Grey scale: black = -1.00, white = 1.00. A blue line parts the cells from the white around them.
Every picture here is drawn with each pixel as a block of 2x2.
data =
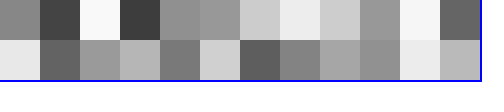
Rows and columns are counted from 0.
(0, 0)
0.06
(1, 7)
0.03
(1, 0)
0.82
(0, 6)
0.60
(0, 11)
-0.21
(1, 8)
0.30
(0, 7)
0.86

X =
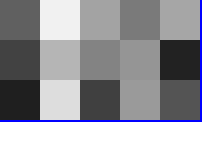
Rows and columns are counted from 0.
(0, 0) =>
-0.25
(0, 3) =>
-0.04
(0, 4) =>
0.30

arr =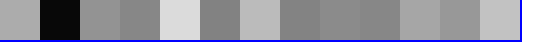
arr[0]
0.35
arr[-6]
0.03
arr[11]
0.19
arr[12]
0.52

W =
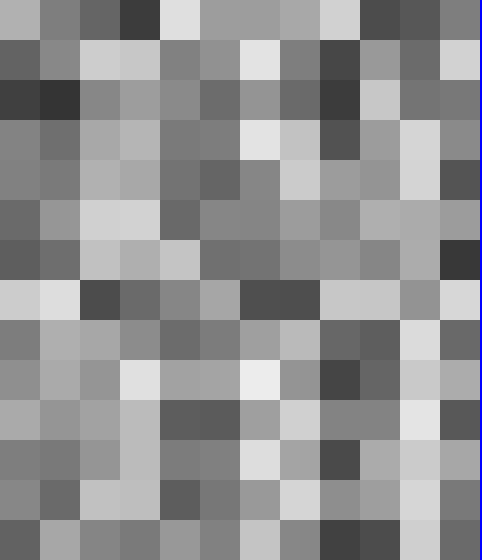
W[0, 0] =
0.39
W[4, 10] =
0.66
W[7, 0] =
0.60
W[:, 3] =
[-0.53, 0.56, 0.23, 0.42, 0.32, 0.65, 0.37, -0.17, 0.10, 0.76, 0.47, 0.47, 0.49, -0.04]
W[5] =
[-0.17, 0.18, 0.63, 0.65, -0.18, 0.05, 0.04, 0.22, 0.07, 0.37, 0.34, 0.22]
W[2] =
[-0.50, -0.59, 0.06, 0.23, 0.08, -0.15, 0.16, -0.17, -0.53, 0.56, -0.09, -0.06]
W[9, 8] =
-0.46
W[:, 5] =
[0.23, 0.14, -0.15, -0.02, -0.21, 0.05, -0.12, 0.30, -0.03, 0.29, -0.29, 0.00, -0.07, 0.01]
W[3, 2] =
0.32
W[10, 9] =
0.03
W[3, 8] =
-0.36
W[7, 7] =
-0.39
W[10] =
[0.33, 0.17, 0.27, 0.47, -0.27, -0.29, 0.25, 0.63, 0.03, 0.03, 0.79, -0.31]
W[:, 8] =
[0.64, -0.44, -0.53, -0.36, 0.22, 0.07, 0.17, 0.56, -0.19, -0.46, 0.03, -0.42, 0.11, -0.49]
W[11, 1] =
-0.05
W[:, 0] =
[0.39, -0.22, -0.50, 0.03, 0.01, -0.17, -0.26, 0.60, -0.02, 0.12, 0.33, -0.01, 0.06, -0.23]
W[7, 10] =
0.15
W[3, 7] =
0.52
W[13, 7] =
0.06
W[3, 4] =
-0.04
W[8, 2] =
0.31
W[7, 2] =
-0.40
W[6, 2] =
0.51
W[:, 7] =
[0.32, -0.01, -0.17, 0.52, 0.59, 0.22, 0.10, -0.39, 0.46, 0.16, 0.63, 0.29, 0.67, 0.06]
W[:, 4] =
[0.75, 0.01, 0.08, -0.04, -0.10, -0.18, 0.54, 0.05, -0.15, 0.27, -0.27, -0.03, -0.27, 0.19]

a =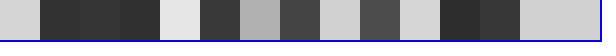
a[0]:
0.67
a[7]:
-0.47
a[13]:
0.65
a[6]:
0.39
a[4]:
0.80

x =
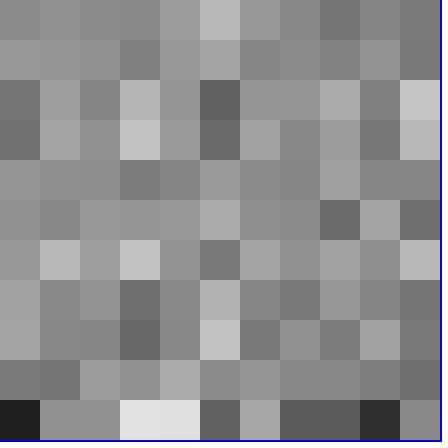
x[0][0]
0.10
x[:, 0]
[0.10, 0.20, -0.09, -0.11, 0.16, 0.13, 0.20, 0.27, 0.29, -0.04, -0.76]
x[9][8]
0.06
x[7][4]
0.08
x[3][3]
0.51
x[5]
[0.13, 0.06, 0.20, 0.17, 0.19, 0.34, 0.12, 0.10, -0.16, 0.29, -0.13]
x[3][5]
-0.17
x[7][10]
-0.09
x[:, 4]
[0.23, 0.19, 0.17, 0.21, 0.03, 0.19, 0.15, 0.08, 0.06, 0.34, 0.76]
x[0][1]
0.13
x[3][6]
0.27
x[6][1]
0.44
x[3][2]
0.13
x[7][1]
0.08
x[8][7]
0.14
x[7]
[0.27, 0.08, 0.15, -0.12, 0.08, 0.38, 0.05, -0.06, 0.18, 0.03, -0.09]
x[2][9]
0.00
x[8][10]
-0.06
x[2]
[-0.09, 0.24, 0.03, 0.42, 0.17, -0.25, 0.16, 0.17, 0.34, 0.00, 0.55]
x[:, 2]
[0.10, 0.13, 0.03, 0.13, 0.11, 0.20, 0.24, 0.15, 0.04, 0.23, 0.14]
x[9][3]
0.14
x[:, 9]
[0.03, 0.15, 0.00, -0.07, 0.05, 0.29, 0.12, 0.03, 0.26, -0.01, -0.62]
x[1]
[0.20, 0.16, 0.13, 0.00, 0.19, 0.28, 0.04, 0.10, 0.01, 0.15, -0.05]
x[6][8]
0.27
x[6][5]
-0.05
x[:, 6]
[0.20, 0.04, 0.16, 0.27, 0.10, 0.12, 0.29, 0.05, -0.05, 0.17, 0.32]
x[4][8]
0.25
